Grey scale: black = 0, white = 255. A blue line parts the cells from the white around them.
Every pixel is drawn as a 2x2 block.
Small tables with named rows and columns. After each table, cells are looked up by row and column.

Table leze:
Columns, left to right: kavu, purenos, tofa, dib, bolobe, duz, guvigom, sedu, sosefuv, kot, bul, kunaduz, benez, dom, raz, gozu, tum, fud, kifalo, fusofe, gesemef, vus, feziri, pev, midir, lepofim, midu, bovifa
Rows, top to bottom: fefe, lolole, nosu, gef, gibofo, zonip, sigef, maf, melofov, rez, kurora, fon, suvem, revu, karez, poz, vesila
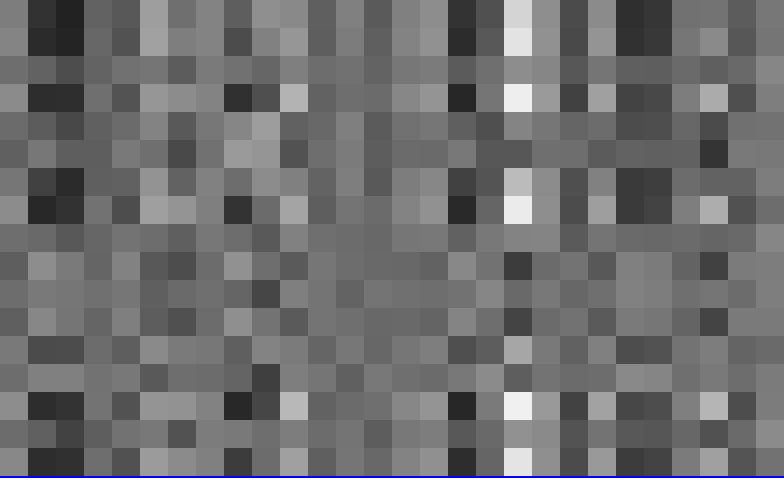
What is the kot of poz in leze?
110
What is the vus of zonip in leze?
91
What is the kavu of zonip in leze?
96
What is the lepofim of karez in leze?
181
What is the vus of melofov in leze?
116
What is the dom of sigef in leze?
89
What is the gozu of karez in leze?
148
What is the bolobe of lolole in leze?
82
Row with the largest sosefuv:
zonip

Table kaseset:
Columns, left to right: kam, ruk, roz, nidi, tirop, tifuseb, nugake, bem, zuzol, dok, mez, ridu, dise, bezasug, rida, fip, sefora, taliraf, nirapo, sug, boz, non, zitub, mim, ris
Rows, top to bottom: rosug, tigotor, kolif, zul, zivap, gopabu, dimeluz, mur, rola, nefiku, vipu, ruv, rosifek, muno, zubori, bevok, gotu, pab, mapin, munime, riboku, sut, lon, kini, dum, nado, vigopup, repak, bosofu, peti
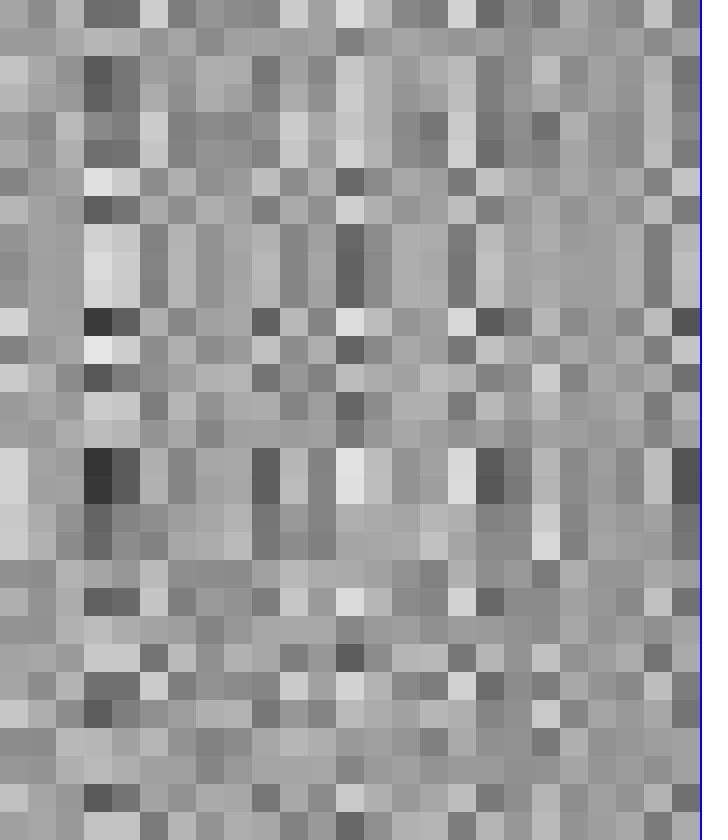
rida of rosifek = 168
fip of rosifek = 157
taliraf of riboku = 142
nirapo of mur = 152
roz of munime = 139
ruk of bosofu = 165
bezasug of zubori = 141
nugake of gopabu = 129
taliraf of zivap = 117
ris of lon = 163
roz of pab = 161
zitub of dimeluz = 169
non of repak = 149
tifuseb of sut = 197

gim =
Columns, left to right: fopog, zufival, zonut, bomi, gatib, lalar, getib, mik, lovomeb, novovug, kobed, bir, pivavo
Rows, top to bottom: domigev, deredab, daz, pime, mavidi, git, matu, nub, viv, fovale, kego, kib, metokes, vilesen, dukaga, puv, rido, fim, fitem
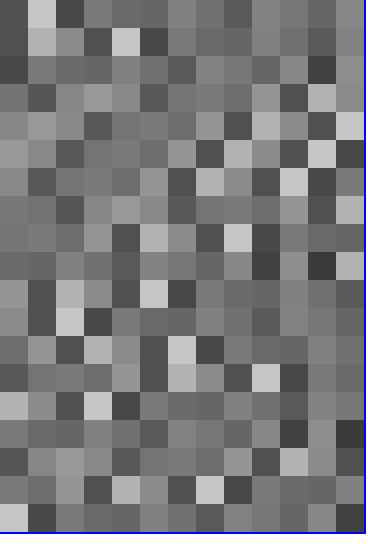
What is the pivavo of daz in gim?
142
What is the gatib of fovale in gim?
89
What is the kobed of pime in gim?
80
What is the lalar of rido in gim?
116
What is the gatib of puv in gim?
113
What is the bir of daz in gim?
65
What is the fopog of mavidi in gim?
134
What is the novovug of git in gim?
139
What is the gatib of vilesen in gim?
149
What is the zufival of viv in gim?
122
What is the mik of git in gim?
80
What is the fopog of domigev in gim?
80
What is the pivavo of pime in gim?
139
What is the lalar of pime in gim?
88
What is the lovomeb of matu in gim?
139
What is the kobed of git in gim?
80
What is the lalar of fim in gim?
139
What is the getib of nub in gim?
88
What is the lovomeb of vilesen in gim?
80
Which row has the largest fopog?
fitem

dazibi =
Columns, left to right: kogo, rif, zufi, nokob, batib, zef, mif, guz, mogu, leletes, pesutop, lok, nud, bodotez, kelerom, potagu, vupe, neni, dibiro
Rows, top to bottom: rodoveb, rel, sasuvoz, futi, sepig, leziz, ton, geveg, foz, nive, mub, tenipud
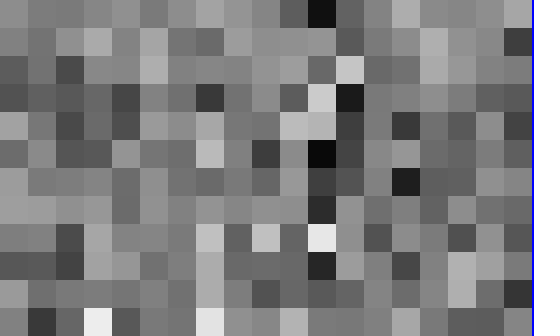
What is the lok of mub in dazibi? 89
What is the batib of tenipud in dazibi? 88
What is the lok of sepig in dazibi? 180
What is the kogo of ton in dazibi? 156
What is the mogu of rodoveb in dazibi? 148
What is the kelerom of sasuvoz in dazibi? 113
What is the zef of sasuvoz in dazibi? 174
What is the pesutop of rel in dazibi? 144
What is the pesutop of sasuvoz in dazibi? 157
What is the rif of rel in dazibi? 115
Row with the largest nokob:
tenipud

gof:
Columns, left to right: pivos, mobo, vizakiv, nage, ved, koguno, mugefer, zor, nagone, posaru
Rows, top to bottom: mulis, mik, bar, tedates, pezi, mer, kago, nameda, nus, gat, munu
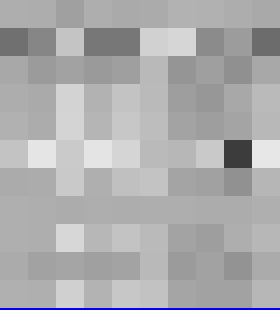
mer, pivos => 195
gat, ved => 163
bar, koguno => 185
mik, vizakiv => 196
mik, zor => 139
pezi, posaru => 184
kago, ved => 192
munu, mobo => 175
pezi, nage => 181
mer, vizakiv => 202
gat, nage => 160
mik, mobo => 134
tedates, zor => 151
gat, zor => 162
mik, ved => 119

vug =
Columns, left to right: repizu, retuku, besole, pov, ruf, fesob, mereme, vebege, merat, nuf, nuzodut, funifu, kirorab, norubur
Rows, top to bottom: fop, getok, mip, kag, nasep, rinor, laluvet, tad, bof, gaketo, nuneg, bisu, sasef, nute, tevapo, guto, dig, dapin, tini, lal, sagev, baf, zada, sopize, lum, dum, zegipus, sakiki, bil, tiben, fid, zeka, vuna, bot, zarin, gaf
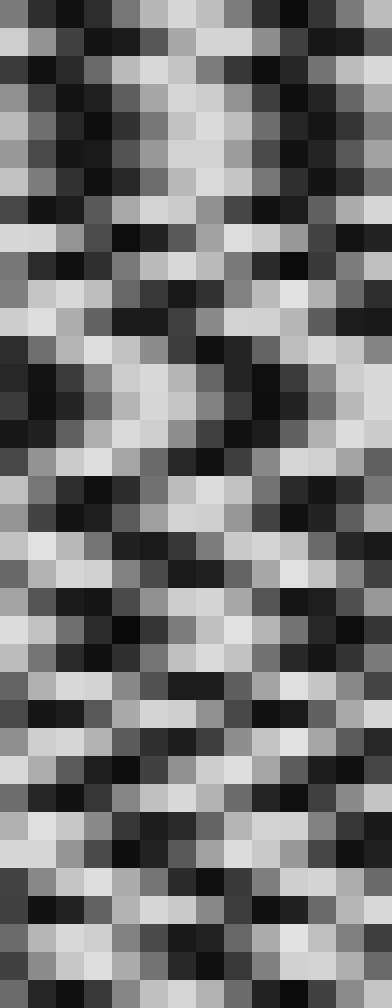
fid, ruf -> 14
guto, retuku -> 33
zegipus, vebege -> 62
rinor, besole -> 22
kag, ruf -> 94
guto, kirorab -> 220

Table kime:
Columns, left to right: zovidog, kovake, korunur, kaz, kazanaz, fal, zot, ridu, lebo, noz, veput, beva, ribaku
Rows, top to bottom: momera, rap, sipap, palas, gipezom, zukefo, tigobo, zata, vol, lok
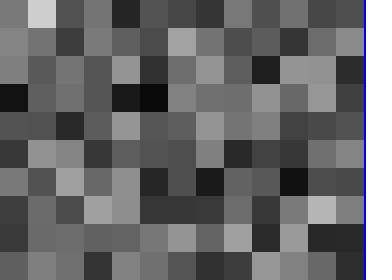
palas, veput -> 104
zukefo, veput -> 55
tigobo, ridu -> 26
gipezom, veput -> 66
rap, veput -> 53
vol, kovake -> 105
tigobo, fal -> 38

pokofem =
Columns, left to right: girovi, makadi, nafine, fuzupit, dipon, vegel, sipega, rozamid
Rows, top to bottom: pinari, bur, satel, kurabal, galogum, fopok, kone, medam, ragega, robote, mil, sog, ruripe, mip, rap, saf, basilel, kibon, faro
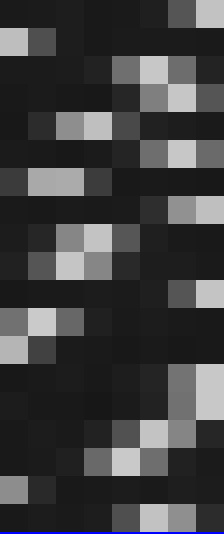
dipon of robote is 41
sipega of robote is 29
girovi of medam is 26
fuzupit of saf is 34
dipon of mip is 29
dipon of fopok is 36
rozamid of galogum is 26
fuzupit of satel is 34

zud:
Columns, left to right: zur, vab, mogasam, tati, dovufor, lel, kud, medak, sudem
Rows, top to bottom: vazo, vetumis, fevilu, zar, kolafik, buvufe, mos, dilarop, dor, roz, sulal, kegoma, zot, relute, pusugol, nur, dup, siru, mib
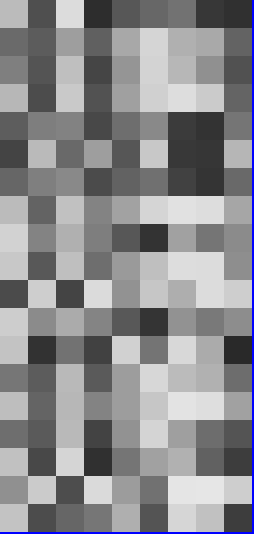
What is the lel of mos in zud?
112
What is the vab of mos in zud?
127
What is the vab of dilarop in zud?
99
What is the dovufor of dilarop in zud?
162
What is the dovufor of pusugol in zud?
157
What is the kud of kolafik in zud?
59
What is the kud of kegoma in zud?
146
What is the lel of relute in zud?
215
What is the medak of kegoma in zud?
121
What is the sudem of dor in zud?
139
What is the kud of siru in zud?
229
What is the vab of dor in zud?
131
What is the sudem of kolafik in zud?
117
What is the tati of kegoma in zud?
132
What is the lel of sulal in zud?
198
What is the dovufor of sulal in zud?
146
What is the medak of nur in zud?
109
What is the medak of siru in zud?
230
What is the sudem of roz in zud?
142
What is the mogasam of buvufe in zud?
105
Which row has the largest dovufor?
zot

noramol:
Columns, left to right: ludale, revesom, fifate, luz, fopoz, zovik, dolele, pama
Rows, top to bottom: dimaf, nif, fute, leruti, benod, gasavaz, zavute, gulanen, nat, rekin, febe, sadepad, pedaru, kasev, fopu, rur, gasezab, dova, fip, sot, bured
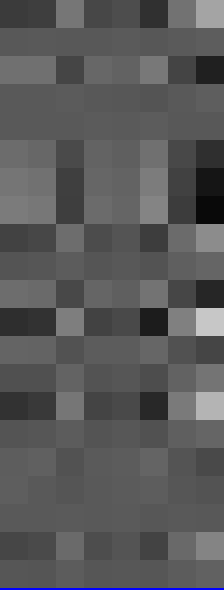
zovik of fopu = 40
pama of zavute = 21
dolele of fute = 68
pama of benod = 88
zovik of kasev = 77
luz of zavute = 102
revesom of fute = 112
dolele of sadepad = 128
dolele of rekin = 95
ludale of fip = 89
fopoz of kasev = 86
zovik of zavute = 124
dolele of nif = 90
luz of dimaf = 71
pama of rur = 101
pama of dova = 83
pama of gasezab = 73
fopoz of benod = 90
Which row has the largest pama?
sadepad

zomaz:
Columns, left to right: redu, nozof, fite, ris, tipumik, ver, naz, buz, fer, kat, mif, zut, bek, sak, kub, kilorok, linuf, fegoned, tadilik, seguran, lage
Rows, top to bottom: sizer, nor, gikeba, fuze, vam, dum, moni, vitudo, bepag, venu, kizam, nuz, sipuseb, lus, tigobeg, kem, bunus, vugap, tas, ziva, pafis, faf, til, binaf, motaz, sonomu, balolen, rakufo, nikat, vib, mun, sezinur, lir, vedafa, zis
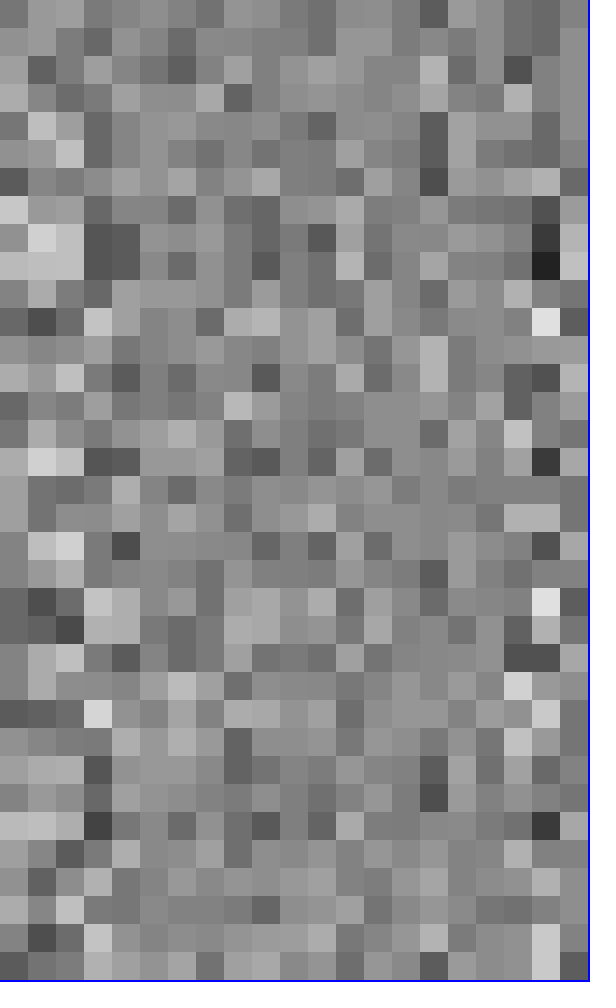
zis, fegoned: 140
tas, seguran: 177
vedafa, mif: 157
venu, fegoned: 129
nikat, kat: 142
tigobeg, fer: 184
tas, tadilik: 177
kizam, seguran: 129
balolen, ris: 122
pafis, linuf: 154
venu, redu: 186
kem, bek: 120
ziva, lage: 167
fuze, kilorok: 165
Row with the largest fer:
tigobeg

